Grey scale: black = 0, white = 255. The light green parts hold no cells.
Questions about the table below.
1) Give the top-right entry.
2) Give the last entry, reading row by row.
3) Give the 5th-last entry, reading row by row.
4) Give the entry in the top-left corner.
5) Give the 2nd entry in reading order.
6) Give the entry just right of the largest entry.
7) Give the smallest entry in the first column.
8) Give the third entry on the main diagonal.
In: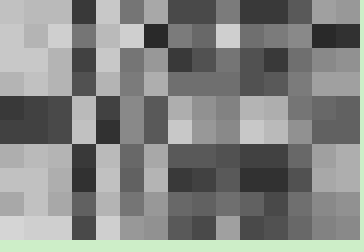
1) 152
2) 137
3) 73
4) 193
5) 186
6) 207
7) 57
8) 180

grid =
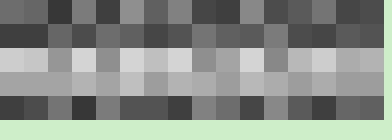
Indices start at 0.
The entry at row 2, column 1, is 198
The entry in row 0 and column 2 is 55
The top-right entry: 76
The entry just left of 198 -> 205
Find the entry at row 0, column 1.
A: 102
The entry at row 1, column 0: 63
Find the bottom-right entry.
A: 96
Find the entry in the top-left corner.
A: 109
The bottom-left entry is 63

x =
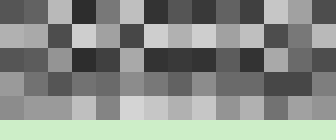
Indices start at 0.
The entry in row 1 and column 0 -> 177
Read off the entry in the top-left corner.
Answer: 85
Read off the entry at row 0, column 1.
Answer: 98
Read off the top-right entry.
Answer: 77
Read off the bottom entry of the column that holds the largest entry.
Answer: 212
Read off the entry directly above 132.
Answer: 106
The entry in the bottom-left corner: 140
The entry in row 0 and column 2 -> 185
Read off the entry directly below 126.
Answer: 148
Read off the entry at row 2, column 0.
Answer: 85
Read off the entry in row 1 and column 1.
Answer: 169
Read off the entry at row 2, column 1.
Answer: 92

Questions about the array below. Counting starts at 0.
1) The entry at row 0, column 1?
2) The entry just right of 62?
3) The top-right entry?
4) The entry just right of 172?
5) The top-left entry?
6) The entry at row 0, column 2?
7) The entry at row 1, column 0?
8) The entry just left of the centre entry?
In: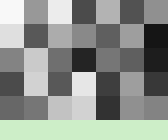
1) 152
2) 158
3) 144
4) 137
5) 248
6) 236
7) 223
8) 111
